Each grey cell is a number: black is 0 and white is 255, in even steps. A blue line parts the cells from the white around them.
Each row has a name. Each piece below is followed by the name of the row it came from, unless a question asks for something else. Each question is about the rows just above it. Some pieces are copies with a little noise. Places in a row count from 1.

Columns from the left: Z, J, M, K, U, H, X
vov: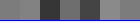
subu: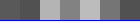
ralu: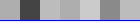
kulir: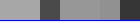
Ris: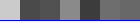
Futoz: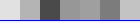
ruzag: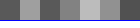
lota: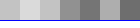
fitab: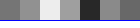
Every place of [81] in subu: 2 7
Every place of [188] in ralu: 3 7

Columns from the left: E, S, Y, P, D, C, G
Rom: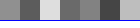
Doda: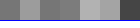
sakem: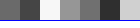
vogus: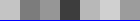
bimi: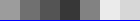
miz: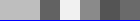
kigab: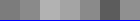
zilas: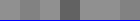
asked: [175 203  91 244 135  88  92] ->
miz
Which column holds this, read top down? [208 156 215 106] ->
G
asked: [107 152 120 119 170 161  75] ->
Doda
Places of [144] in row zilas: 1 3 5 6
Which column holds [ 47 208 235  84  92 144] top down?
C
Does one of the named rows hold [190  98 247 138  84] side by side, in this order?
no

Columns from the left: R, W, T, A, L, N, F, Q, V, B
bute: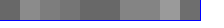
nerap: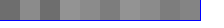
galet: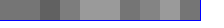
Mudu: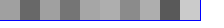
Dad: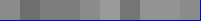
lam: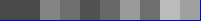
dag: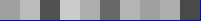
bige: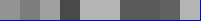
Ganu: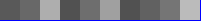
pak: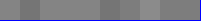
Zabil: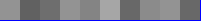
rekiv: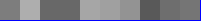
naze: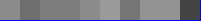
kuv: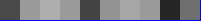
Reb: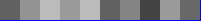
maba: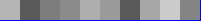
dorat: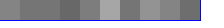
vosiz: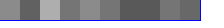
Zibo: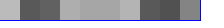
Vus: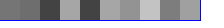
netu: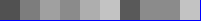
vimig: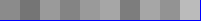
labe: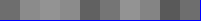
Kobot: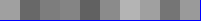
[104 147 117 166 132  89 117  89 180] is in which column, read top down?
F
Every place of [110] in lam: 4 8
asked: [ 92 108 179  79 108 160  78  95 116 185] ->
Ganu
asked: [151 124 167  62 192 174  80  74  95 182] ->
bige
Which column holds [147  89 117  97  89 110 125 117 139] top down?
W
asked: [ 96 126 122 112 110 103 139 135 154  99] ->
bute
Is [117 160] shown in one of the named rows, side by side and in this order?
no

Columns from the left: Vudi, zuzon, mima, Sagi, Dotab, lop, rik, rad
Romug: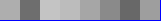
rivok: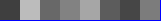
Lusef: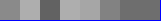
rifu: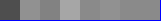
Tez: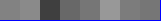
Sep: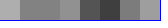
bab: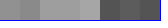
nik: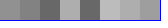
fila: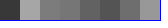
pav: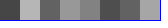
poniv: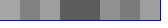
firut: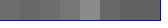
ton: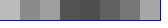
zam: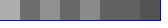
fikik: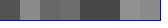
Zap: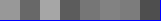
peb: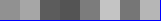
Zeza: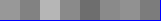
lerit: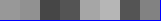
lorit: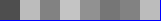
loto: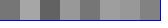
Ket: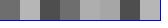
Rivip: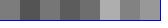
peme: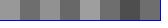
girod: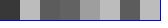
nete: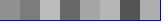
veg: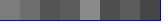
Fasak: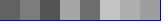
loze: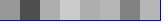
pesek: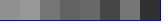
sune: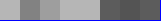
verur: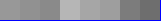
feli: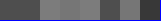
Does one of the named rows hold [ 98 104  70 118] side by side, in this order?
yes
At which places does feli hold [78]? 1 2 6
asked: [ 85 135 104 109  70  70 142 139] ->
fikik
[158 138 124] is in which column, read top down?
mima

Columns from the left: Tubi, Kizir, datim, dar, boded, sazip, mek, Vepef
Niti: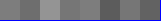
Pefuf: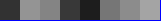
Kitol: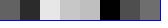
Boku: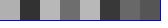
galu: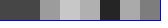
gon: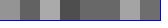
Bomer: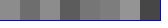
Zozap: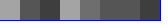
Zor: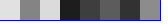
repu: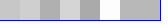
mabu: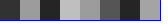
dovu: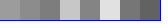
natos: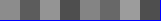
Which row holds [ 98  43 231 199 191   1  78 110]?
Kitol
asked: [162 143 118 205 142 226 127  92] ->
dovu
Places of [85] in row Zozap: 2 6 7
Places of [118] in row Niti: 4 7
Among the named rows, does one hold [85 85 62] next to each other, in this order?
yes
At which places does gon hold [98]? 2

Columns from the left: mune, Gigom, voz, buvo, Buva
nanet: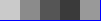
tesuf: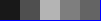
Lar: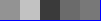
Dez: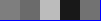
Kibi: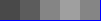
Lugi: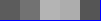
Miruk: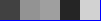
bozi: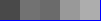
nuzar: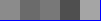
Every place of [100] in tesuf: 5
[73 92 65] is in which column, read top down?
mune
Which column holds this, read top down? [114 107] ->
Gigom

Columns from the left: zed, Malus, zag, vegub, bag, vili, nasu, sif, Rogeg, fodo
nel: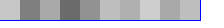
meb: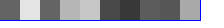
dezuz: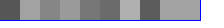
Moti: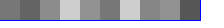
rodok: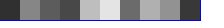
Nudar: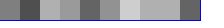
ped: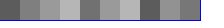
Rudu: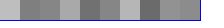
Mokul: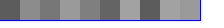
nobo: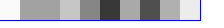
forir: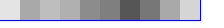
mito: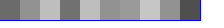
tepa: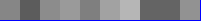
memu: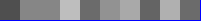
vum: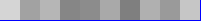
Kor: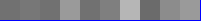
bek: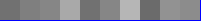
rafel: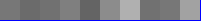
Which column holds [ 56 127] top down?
vili
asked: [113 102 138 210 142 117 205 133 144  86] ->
Moti
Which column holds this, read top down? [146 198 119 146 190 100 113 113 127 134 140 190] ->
bag
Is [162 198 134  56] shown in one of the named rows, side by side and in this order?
yes
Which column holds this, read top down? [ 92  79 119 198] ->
sif

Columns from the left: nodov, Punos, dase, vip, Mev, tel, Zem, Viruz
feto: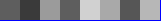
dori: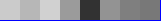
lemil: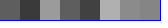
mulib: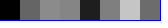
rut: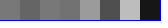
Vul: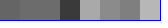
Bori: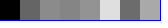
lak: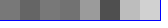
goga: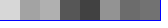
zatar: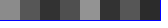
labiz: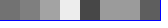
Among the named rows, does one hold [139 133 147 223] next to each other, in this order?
yes
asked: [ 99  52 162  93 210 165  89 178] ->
feto
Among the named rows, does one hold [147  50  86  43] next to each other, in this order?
yes
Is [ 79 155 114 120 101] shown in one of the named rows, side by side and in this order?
no
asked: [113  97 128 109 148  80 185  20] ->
rut

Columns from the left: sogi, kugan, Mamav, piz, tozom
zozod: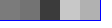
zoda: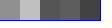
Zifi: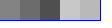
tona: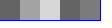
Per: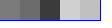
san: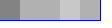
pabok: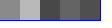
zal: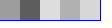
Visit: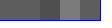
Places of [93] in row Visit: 1 2 5
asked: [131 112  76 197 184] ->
Zifi
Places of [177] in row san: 2 3 5
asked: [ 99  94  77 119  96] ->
Visit

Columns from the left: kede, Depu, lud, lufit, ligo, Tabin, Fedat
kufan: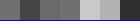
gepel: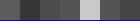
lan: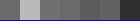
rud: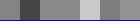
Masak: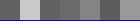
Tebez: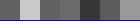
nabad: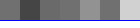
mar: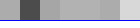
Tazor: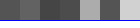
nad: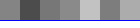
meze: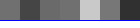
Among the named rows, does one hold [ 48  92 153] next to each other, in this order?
no
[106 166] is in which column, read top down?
lud

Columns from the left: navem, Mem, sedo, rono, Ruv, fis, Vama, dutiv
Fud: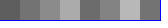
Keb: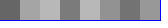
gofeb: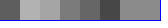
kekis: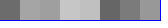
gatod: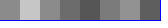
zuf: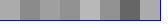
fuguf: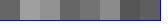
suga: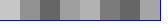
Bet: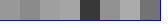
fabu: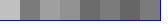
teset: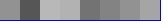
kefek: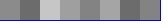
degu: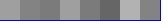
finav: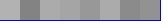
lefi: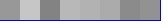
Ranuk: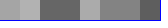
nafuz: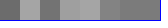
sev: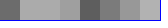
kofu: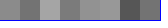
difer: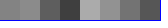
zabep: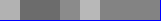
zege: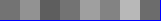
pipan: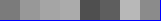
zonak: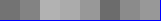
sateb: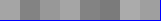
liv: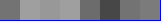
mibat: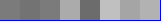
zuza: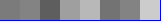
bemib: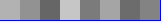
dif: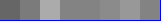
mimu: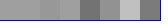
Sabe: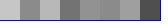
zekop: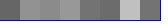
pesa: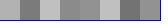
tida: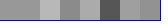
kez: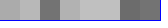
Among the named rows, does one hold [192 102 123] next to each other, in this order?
yes
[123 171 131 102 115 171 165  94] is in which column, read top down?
sedo

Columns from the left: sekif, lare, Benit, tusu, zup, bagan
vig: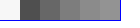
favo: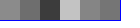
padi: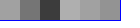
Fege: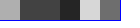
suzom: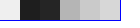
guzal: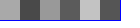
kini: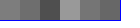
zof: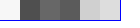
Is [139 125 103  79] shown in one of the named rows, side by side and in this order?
no
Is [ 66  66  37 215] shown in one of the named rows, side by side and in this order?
yes

